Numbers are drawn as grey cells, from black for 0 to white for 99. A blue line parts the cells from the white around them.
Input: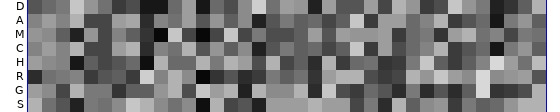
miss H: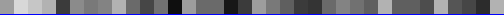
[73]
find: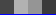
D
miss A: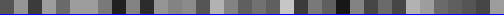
[65]

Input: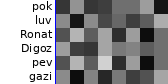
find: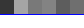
Digoz
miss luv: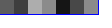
[40]
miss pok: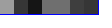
[57]
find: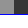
pok
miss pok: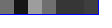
[57]

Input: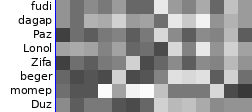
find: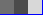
Lonol
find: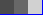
Duz

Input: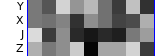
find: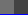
X
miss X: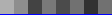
[51]
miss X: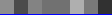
[26]

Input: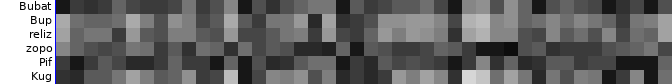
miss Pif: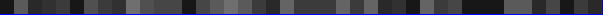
[52]
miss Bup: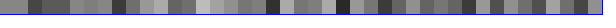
[69]
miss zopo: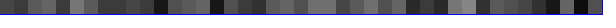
[13]
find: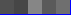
reliz

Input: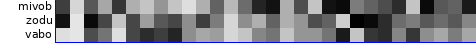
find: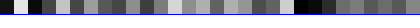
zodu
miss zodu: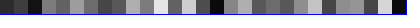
[0]
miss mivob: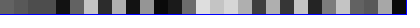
[72]
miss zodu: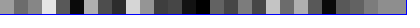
[80]

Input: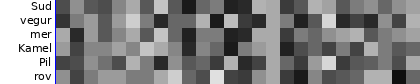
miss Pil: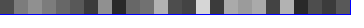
[37]
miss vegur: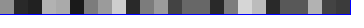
[20]
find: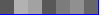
Sud
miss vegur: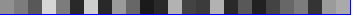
[73]
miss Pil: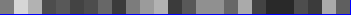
[44]
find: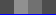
Pil

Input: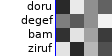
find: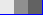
doru
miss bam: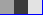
[19]
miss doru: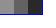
[91]
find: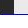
doru
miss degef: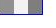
[35]

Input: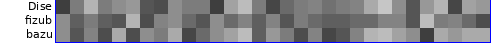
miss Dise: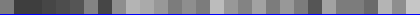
[44]
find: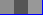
Dise

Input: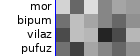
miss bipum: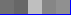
[64]
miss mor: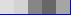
[60]
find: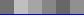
bipum

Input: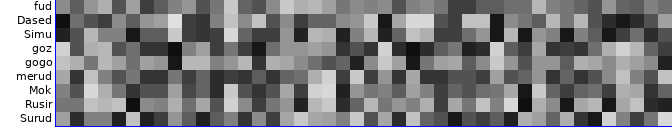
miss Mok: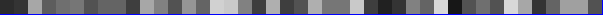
[28]
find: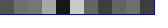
Mok

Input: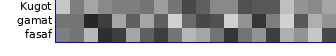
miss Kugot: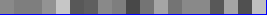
[61]
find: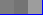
Kugot
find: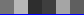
fasaf
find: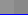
Kugot
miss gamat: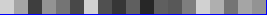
[41]
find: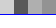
gamat

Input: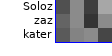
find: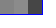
kater
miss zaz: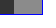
[39]
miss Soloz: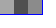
[24]
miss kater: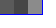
[51]
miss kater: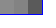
[27]
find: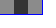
zaz

